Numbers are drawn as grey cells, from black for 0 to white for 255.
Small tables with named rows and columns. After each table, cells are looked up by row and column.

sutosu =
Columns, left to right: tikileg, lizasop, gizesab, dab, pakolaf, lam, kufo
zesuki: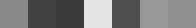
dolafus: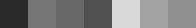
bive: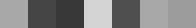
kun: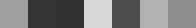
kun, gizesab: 49
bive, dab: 212
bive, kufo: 156
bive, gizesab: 56
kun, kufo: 142
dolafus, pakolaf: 217
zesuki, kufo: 144
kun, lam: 177
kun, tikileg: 159
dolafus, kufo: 144
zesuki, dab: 228
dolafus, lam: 163
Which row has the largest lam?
kun

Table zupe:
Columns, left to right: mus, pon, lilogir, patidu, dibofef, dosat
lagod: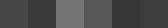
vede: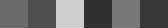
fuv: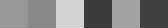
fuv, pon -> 135
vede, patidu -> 49
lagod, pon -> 58
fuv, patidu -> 59
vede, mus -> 106
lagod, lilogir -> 116
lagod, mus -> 71
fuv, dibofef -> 162
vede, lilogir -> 206
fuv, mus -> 151
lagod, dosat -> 60
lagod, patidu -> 87
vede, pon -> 79
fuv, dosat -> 65
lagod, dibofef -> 55
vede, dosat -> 57
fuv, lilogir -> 212
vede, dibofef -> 121

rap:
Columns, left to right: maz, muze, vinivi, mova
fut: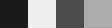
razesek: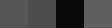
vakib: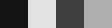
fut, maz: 25
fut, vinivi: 76
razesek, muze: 77
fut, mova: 171
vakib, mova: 175
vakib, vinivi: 65
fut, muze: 237
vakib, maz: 20
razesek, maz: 86
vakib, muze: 225
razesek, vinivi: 8
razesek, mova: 95

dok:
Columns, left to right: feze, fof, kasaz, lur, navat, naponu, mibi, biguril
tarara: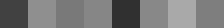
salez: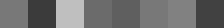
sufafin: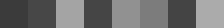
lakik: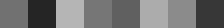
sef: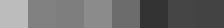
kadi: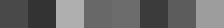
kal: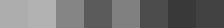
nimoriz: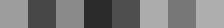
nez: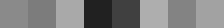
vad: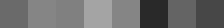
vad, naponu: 41
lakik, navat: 96
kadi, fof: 51
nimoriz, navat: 78
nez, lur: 33
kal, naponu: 76
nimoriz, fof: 71
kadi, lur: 104
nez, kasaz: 169
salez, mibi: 129
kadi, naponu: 59
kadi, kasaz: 175
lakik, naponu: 172

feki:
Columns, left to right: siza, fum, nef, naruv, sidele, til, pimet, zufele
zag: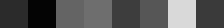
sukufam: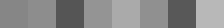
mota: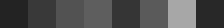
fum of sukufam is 141
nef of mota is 82
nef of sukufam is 85
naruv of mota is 94
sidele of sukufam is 170
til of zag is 86
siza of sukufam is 134
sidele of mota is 53
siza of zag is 43
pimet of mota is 167
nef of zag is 100
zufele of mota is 40
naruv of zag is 110
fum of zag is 4
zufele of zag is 58
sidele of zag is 61
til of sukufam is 144
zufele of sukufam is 184

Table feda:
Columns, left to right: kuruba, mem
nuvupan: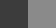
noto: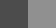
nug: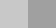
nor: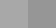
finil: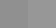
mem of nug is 160
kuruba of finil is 144
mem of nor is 150
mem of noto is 144
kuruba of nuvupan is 60
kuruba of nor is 168
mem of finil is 151
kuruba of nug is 200
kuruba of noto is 76
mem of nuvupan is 138
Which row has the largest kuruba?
nug

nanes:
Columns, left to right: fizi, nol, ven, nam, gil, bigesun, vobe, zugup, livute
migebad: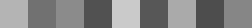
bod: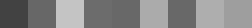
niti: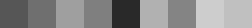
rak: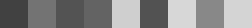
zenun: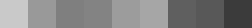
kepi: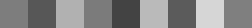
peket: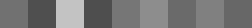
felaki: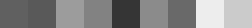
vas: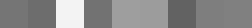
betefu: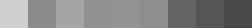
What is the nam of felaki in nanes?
130
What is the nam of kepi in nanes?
123
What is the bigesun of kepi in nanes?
186
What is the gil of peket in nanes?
118
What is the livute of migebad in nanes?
134
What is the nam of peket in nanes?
78
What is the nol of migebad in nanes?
113
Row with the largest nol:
zenun

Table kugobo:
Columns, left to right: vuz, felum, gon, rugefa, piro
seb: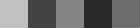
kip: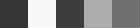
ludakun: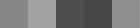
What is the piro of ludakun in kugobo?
141
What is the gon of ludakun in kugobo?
77
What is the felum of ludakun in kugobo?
162
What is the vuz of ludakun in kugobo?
135
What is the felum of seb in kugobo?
68
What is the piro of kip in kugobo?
113
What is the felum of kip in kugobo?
248
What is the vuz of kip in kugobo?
54
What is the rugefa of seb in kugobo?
41
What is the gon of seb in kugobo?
133
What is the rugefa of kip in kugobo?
172
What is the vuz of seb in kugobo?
192
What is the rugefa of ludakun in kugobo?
69
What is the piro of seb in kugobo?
108
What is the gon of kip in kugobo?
61

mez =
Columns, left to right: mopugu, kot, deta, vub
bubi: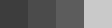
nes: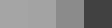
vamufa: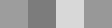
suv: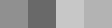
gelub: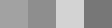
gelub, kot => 142
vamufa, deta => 216
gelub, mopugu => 162
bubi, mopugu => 61
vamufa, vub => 152
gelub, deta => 211
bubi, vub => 201
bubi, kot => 75
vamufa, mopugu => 157

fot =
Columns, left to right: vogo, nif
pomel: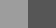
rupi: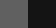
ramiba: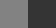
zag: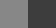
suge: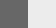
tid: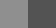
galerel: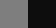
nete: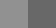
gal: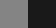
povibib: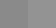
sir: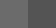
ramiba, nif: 52
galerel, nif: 13
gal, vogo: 132
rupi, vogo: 96
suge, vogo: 103
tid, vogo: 143
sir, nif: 84
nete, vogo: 145
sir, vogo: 107
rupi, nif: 20
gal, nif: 25
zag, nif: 61

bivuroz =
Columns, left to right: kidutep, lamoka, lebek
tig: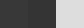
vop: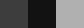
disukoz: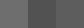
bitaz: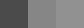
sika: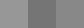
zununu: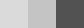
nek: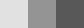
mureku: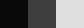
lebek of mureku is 223
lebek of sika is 136
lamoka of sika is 117
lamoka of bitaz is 134
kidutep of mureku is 9
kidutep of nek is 225
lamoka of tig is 52
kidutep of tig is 56
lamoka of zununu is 196
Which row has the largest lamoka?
zununu

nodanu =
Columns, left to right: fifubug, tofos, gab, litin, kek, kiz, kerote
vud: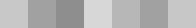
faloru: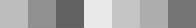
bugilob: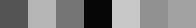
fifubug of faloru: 189
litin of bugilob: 6
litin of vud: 215
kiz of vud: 161
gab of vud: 142
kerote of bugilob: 162
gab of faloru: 98
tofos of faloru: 145
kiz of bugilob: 145
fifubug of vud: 200
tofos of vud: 161
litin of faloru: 233

